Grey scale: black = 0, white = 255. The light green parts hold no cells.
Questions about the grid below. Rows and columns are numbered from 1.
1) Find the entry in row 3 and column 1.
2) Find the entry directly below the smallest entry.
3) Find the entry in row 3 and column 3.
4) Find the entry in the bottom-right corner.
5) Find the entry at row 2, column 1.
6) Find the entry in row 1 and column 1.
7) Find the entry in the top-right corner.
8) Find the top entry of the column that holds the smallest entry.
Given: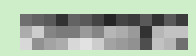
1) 216
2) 182
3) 163
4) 111
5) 172
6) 111
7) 59
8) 38

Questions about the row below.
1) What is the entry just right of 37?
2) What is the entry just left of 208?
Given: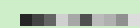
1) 68
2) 101

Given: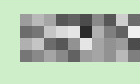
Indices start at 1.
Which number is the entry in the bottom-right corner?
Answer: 127
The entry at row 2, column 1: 108
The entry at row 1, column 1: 156
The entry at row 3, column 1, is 176
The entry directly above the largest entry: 108
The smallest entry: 42
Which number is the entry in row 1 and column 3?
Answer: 165
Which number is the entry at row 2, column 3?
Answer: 197
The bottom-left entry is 118
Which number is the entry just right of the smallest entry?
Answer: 176

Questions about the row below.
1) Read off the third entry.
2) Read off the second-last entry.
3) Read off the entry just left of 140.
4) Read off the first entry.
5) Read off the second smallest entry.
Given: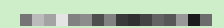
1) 163
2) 27
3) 129
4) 117
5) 48

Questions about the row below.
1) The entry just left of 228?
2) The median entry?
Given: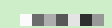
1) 87
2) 152

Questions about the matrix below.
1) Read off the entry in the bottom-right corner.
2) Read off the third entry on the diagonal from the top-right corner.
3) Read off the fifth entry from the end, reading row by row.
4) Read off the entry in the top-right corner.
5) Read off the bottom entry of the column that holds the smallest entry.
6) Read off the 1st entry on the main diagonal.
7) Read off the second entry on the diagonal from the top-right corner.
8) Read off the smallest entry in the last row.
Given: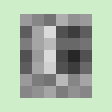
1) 134
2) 104
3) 145
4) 154
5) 145
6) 154
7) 61
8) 124

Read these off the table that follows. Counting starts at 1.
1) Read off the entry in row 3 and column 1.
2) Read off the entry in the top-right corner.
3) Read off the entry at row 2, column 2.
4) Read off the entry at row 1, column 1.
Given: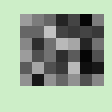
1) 135
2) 124
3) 102
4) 156

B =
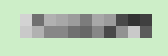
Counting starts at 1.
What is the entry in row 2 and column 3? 135
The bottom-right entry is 91
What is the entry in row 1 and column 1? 211
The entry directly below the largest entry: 201
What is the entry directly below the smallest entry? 201
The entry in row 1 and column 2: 112
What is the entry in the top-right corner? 63
